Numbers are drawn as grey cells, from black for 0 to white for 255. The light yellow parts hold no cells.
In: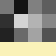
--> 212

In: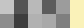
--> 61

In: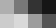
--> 217

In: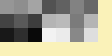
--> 89

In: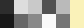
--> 103

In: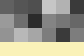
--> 110

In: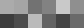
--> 76
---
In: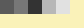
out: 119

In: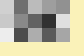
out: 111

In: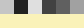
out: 33

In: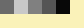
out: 200

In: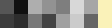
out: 16

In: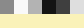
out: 249

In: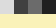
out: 64

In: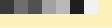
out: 110

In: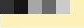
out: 22
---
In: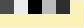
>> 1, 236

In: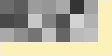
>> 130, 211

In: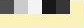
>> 244, 244

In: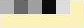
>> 159, 221

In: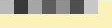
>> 94, 199

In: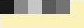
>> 198, 198
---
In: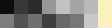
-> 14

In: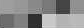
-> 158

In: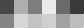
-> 71

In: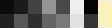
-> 12

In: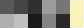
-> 88

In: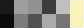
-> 25
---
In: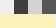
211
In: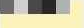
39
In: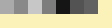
83
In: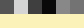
136
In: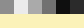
15
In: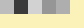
150
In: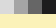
102
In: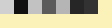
38
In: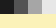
166
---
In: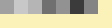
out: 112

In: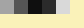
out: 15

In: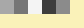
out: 244

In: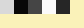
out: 69

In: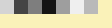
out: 20

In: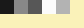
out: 87

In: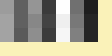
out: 67

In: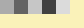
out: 198
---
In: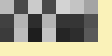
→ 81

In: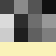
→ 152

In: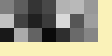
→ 158

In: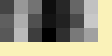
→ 200

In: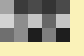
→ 197

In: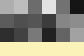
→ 141
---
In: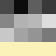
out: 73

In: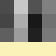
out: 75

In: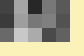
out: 66

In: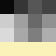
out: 9

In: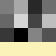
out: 125

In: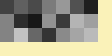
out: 66

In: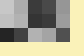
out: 199

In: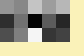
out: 149

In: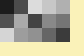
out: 29

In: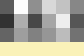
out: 92
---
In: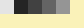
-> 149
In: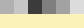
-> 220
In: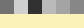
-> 135
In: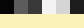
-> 29
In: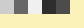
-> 76
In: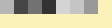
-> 153
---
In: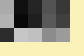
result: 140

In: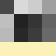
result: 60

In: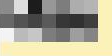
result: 158

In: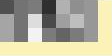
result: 123

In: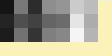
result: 245

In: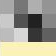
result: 53
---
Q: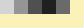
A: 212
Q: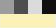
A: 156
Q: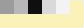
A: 156
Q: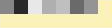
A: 134
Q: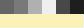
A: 101
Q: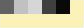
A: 98
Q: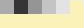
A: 171
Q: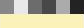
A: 135
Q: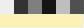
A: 238
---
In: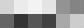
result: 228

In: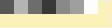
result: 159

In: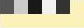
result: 85

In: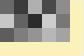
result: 183

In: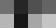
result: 166

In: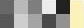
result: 185

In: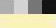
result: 118

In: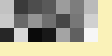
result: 208

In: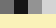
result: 112

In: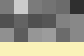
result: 150
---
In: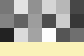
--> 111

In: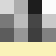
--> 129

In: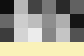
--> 82

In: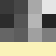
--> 125

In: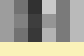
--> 186

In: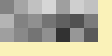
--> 89

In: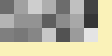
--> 228
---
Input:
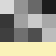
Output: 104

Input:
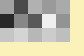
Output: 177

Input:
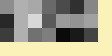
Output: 168

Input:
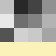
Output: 67

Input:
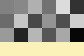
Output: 176

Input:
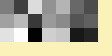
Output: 220

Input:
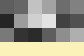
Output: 194
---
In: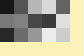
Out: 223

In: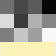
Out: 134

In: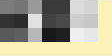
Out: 199

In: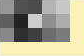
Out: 173

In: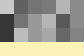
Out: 139

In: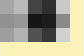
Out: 137

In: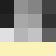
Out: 50

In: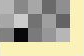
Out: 99
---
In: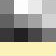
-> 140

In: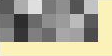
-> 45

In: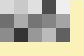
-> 172

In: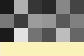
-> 60

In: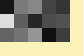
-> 94

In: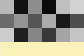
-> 149
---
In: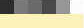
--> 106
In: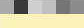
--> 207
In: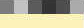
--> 91
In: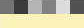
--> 180
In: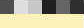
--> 200
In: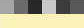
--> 40
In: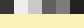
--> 201
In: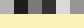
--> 122
